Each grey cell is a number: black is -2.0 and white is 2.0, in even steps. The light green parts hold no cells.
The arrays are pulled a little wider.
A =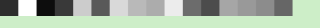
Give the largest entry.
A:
2.0
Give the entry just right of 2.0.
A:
-1.8
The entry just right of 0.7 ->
1.7
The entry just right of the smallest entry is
-1.1
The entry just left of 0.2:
0.4

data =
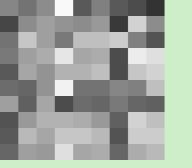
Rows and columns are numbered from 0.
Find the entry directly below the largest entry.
0.3
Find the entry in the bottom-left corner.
-0.4
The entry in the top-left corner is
0.1
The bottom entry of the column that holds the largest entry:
1.5
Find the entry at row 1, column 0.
-0.9
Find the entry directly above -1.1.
-0.6
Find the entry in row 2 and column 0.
-0.2
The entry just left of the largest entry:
0.2
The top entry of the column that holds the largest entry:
1.9
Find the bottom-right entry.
0.9
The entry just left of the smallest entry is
-0.8
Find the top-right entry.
-1.2
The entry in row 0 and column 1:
-0.2
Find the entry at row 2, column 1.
1.1
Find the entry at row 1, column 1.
0.2

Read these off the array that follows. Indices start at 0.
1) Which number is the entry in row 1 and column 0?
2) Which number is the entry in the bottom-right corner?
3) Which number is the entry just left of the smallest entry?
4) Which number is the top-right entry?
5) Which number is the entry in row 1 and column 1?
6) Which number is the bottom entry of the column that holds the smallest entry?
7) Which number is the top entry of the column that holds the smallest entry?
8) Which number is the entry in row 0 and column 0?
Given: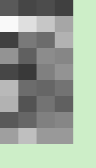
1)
1.9
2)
0.4
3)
-0.9
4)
-1.0
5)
1.5
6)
1.0
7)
-0.9
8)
-0.6

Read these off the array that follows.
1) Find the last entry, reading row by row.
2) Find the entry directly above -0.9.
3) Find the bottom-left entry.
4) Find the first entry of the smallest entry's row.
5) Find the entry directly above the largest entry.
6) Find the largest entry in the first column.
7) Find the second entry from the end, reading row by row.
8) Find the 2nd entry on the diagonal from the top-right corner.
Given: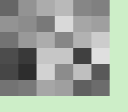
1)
-0.3
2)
-0.8
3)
-0.2
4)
-0.9
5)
1.2
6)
0.3
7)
-0.5
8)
0.6

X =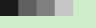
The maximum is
1.1
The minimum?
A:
-1.6
